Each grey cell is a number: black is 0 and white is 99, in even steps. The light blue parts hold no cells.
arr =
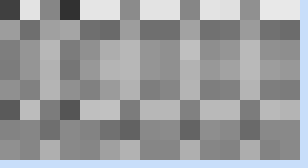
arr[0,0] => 25
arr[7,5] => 62
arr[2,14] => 55
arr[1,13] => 44
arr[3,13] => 61
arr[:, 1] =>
[88, 43, 58, 58, 50, 73, 52, 52]
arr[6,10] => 55
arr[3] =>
[48, 58, 69, 46, 59, 70, 71, 58, 56, 69, 59, 63, 72, 61, 59]
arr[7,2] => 68
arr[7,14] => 53
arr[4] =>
[56, 50, 70, 56, 50, 60, 69, 49, 52, 70, 49, 50, 70, 49, 48]
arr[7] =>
[56, 52, 68, 53, 52, 62, 69, 52, 52, 68, 52, 51, 67, 51, 53]
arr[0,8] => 88
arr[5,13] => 72
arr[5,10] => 72
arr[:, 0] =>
[25, 61, 49, 48, 56, 35, 51, 56]
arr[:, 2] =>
[52, 62, 71, 69, 70, 48, 43, 68]
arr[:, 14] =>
[90, 42, 55, 59, 48, 70, 53, 53]
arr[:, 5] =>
[89, 41, 67, 70, 60, 75, 44, 62]
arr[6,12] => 41
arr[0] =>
[25, 88, 52, 19, 89, 89, 54, 88, 88, 52, 88, 87, 56, 90, 90]
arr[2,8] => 56
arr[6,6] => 38
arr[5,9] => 50
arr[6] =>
[51, 52, 43, 53, 51, 44, 38, 53, 54, 39, 55, 53, 41, 53, 53]
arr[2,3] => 48

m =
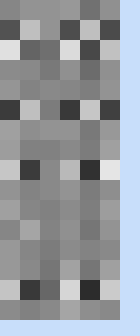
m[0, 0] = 52
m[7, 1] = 50
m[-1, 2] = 53
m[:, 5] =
[56, 29, 75, 56, 57, 25, 59, 62, 89, 55, 61, 57, 53, 62, 79, 53]
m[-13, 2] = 47
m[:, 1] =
[57, 74, 39, 53, 51, 74, 55, 50, 23, 51, 52, 64, 52, 53, 22, 50]
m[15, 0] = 54
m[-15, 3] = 30
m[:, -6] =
[52, 32, 87, 54, 58, 23, 62, 61, 77, 57, 62, 52, 59, 59, 76, 54]
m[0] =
[52, 57, 57, 59, 44, 56]
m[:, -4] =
[57, 57, 43, 47, 53, 48, 57, 50, 53, 53, 50, 51, 48, 46, 40, 53]
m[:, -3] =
[59, 30, 85, 56, 52, 22, 57, 53, 72, 57, 54, 56, 54, 63, 83, 64]
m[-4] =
[59, 52, 48, 54, 51, 53]
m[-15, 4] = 74
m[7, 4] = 48
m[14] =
[76, 22, 40, 83, 17, 79]

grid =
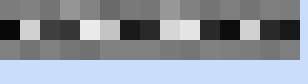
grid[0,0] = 48
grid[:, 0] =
[48, 3, 50]
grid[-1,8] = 47
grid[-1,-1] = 49
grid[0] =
[48, 50, 45, 58, 51, 41, 47, 46, 59, 50, 45, 49, 45, 49, 48]
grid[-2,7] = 16
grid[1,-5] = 16
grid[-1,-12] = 46
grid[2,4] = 44
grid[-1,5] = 50
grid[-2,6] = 10

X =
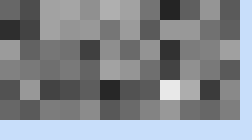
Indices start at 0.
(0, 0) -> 40
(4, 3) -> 30
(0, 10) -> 58
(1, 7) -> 35
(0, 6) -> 63
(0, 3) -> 64
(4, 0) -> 32
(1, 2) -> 63
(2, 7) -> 57
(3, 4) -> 39
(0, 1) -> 30
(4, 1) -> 59
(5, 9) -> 43
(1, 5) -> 46
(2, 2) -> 46
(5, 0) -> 40
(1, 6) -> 60
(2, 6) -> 41
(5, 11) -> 49
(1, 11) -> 37
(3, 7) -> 43
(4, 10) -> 23
